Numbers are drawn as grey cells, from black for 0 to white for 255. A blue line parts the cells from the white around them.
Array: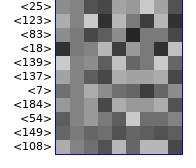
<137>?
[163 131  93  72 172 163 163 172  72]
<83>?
[141 122  72  93 141  37 122 122  72]
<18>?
[ 49 122 131 183  61 153 122  49 192]
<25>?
[141 131  82  72 163 153 202 163  82]
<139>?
[202 131 141  93 192 102 122 202 102]
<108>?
[172 131 111  82 183 102 183 183  72]

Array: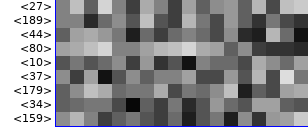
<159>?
[141 182 130  62  96 119  84  62 107  30  84 119  30 141  51 152 161 202]
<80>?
[161 171 191 212 130 130 161 182 191 212 171 161  96 141  62  51  51  42]

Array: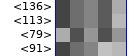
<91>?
[ 68 110 132 194 184]
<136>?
[ 68 110 132  91 172]
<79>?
[172  80 150  80 150]

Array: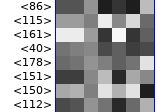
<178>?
[106 115 147 127  96 115 226]
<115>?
[156 156 127 236 136 216 106]
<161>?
[236 236 156  53 248  53  96]
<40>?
[115 127 136  74  96  62  74]
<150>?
[168 177 127 226 177 226  30]

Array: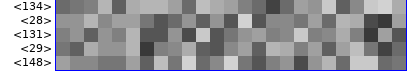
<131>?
[128 148  96 148 128 181  85  85 148  75 201  85 118 148 160 128 137 201
 128 137 172 128  57 160  85]
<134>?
[107 118 128 181  96 172 181 181 160 107 190 172 160 128 107  66 107 160
 148 201  96 137 201 210 172]
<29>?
[118  96 172 148 148 181  57 128 137 172  96  85 137 160  96 181 172 128
 160  96 160 190 118  66 107]

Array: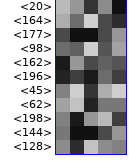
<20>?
[185 151  53 140  17]
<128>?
[140  44 194 140 129]
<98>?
[108  97 206  85 162]

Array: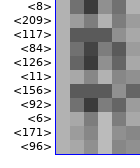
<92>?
[178 113  59 125 101 156]
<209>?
[178 156 125 178 125 156]

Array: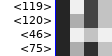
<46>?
[ 37 240 195 240]
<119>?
[ 37 240  68 195]
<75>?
[ 37 174  48 195]
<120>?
[ 37 174  68 195]

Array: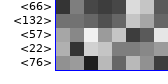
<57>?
[166 136 241 155 197  61  90 230]
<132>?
[114 114 102  80 102 197 166 102]

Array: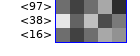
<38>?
[231  99 192  76 122]
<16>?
[110  65 110 168 146]
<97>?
[110  65 110 168  45]

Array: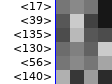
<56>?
[118 137 118 165]
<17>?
[118 137 118  23]

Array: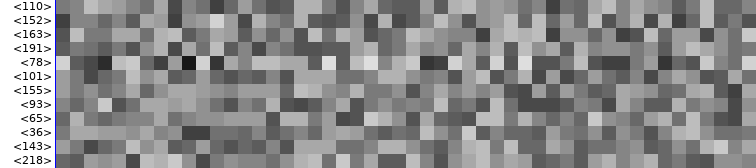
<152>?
[ 64 133 133 104 133  92 168 157  64 145 157 210 157  73 178 133 113 178
  92  83  92 145  73 178  73  92 133 189 145  83 145 157 189 104 189 104
 157 104 189  83 133 178  73 178  64 104 189  92 122  83]
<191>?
[ 92 122 113  92 122  83 145 178  73 168 113 189  92 133  73 133 113  83
  83  92  92 157 178 104 122 168 133 145 104 168 133 178  92 189 145 168
  92 178 133 145 145 122 145  92 157 189 168 145 113 122]
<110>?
[122 133 189 168 157 133 113 168  73 133 113  64 104 157 113  83  92 178
 178 122  83 133 168 104  92  92 157  92 178 189 145 157 145 113 133  64
 113 104 168 189 133 168 145 133  92 122 189 104 104 133]

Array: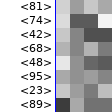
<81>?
[209 157 199 169]
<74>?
[219  91  91 243]

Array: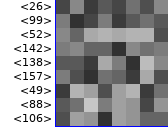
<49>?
[ 59 179 160  79 160 179  59 113]
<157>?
[124  79  49 113 101  59 169  79]
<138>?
[ 89  89  59 169 124  49 188 136]

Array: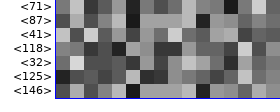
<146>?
[ 79 173  79 131 185  26 162 162 162 185  35 152 142 100 173 142]
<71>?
[121 194  56  91 152  35 121  79 110 185 131 121  26 121 205 100]
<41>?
[194  79 205  91 152  68 152 110 205 110  91 162 173  68 100  91]

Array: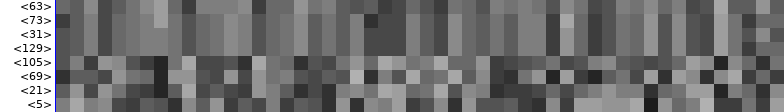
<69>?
[ 49  93  93  72 148 115 105  37 148 148  83  72 148  72 148 115 126  83
  72  93  83 177  49 126  83 167 105 115 167  93 138  61  49 115 148  37
 158  61  37  93 115  72 158  49 158 138  49 138 167  61 105  61]
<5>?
[126 167 126 138  72  61  93  83  49 138  93 148  61  93  72 126  61  93
  83  49 148  49 138 126 158  61  83 138  49 148  83  83  93  61  49 138
  61 158 158 148 148 167  28 148 105 126 177  61  61 115  61 158]
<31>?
[ 83  93 126  72 105 115 126 126 115  83 105 115 138 126  83 105 115 138
  93 115  93 126  72  72  72 126  93  72 138 105  93 115  93 126 126  61
 148 105  61  83 115 105 148  83 138  83  72 158 115  83 138  83]

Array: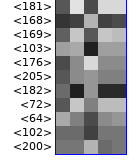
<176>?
[ 75 139 216 139 139]
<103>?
[159 169  32 159 159]
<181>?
[ 87 226  75 216 216]
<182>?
[107  32 150  42  42]

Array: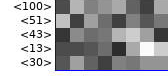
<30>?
[ 86 160  98  64 129 119 148 148]
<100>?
[ 76 181 129 148 169  98  64 169]
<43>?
[ 54 139 109 119 181 205 160  54]
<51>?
[193  64 160 109  64 129  86 119]

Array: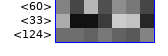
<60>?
[131  70 182  80 142 120  70]
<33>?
[172  17  17  59 204 194  38]

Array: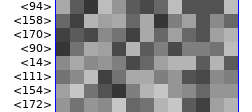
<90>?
[ 54 115 169 160  73 180  91 127  73 127 127 115 189]
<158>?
[103  64 180 160 169 103 169  54 127 160  82 138 103]
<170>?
[ 64  91  73 138 115  64 169 103 160 103  82 160 180]

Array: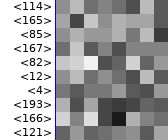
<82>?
[198 210 242  79 100 210 100 153]
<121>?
[100 153 100 111 131 143  90 165]
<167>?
[111 198  90 131  79 131 131 131]

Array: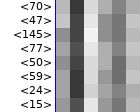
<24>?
[164  56 209 164 131 175]
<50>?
[143  68 218 175 110 185]
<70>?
[185  56 218 175 131 175]

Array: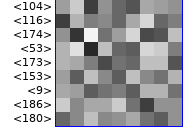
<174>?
[146  52 244 114 158 214  74  84 191]
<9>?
[168 158  93 114 126  93 179 179 114]
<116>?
[ 62 179 126 137 103 168 214 103 126]
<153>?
[158  93 191 137  93 191 137 114 179]

